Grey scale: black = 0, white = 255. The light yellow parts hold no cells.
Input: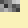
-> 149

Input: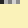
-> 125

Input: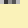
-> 143

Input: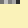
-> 127

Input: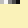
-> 133

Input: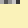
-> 144

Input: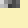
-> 60
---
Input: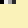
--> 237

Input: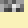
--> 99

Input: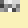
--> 224

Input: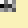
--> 112

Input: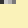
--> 204

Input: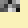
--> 121

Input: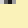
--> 94

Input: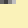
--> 65

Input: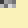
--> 160
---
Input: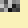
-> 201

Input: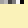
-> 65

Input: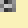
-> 96

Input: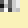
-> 105

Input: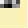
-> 85

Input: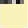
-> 88

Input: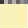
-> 112
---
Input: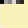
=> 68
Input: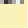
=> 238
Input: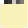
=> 85
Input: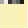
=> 94
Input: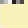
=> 138
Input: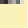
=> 109
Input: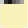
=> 120
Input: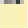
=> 58
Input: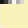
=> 175
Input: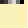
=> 109
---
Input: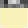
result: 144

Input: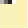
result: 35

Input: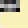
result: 78

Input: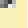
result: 237

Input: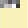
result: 250

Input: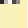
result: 73
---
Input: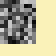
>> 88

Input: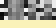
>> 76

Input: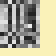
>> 210

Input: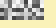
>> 156

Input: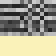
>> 176
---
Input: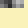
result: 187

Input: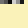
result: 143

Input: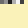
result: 245

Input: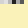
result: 167

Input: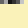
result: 87

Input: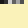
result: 162
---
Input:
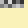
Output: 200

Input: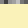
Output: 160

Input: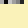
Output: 172

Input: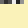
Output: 147

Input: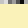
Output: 196

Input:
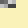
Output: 196
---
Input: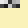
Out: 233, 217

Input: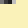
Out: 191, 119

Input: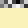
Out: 244, 230

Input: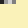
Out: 211, 158

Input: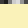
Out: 220, 204

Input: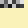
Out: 226, 213

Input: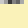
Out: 201, 169

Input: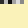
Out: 219, 189
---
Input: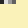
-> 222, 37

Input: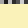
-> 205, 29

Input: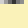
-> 208, 51

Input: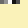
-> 249, 17

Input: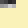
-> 206, 36

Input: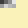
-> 229, 61
